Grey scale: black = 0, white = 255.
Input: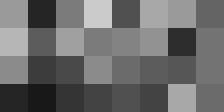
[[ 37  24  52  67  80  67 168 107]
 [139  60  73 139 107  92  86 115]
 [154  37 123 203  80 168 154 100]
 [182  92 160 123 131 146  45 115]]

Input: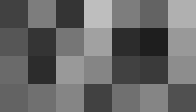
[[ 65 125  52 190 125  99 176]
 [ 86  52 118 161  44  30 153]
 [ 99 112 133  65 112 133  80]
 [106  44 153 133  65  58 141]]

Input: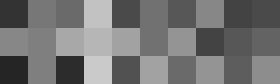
[[ 37 127  44 202  81 162 106 148  93 141]
 [ 51 119 106 194  74 113  87 135  67  74]
 [135 127 168 182 162 113 148  67  87  99]]

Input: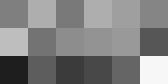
[[ 30  93  59  72 101 247]
 [127 174 121 174 159 133]
 [190 115 141 147 153  86]]

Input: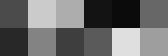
[[ 40 131  62  90 223 158]
 [ 75 203 173  19  11 103]]

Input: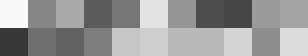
[[ 55 111  98 126 198 206 184 184 212 142 220]
 [248 134 170  91 118 227 149  77  70 155 162]]
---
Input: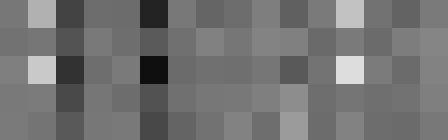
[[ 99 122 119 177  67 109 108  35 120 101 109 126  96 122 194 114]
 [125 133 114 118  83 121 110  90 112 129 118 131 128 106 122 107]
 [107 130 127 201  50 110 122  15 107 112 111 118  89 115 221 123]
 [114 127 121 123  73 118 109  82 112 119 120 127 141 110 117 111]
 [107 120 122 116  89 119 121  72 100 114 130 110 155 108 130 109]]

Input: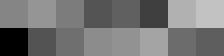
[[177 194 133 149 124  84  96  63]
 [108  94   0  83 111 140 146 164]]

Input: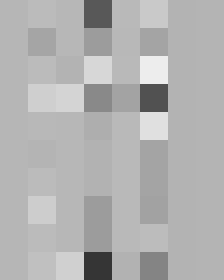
[[179 180 182 187 183  88 185 201]
 [179 180 182 165 183 156 184 164]
 [179 180 182 187 179 215 185 237]
 [179 180 182 207 212 137 163  81]
 [179 180 182 184 183 174 185 224]
 [179 180 182 180 183 178 185 164]
 [179 180 182 187 183 178 185 164]
 [179 180 182 205 183 156 185 162]
 [179 180 182 187 183 156 185 188]
 [179 180 182 192 208  53 178 132]]

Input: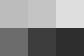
[[196 222 188]
 [ 61  46 108]]

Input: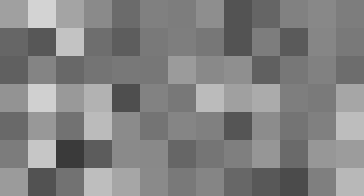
[[136 125 160 211 164 138 107 128 125 142  83 101 129]
 [134 121 102  87 195 110  93 121 126 119  83 125  90]
 [129 109  96 132 104 116 120 119 155 137 143  96 119]
 [122 166 147 208 153 178  78 130 120 187 160 171 126]
 [128 189 105 152 114 187 139 116 133 128  85 140 116]
 [151 156 124 198  58  92 138 137 102 117 127 150 106]
 [127 184 155  82 114 190 166 138 121 133 103  88  75]]

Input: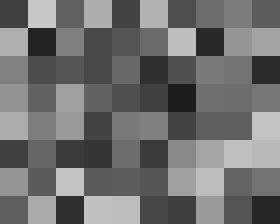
[[124  92  63 200  96 173  67 178  78 109]
 [149 164 174  35 127  73  85 107 190  41]
 [114  42 129  76  84  72 104  47  79 122]
 [110 118 148  98 159  98  79  63  28 112]
 [ 95 194 172 125 153  67 121 128  67  94]
 [192 184  64 101  59  53 109  59 137 165]
 [ 99 114 149  91 194  90  92  85 160 189]
 [ 84  38  94 170  47 193 189  71  62 155]]

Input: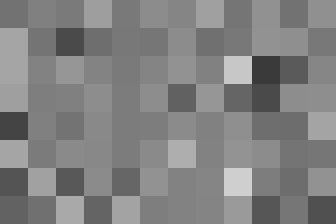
[[114 144 114 128 122 158 121 140 133 160 117 145]
 [143 120 165 116  74 110 120 118 140 112 120 146]
 [ 90 134 165 130 150 131 122 132 146 129 199  58]
 [141 142 159 126 128 141 124 141  97 150 101  74]
 [109 164  68 128 115 137 124 125 139 129 143 110]
 [116 118 165 123 138 136 124 138 174 130 147 140]
 [109 146  84 161  88 139 102 146 130 133 207 125]
 [118  80  98 112 169 100 163 126 130 132 154  86]]
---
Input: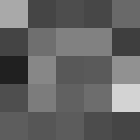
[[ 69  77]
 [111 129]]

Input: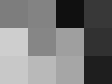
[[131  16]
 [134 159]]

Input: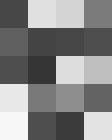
[[224 212]
 [ 68  70]]

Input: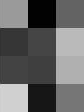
[[  2  99]
 [ 69 186]]

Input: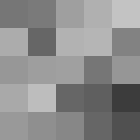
[[122 159]
 [102 178]]

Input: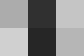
[[ 48 197]
 [ 38 182]]
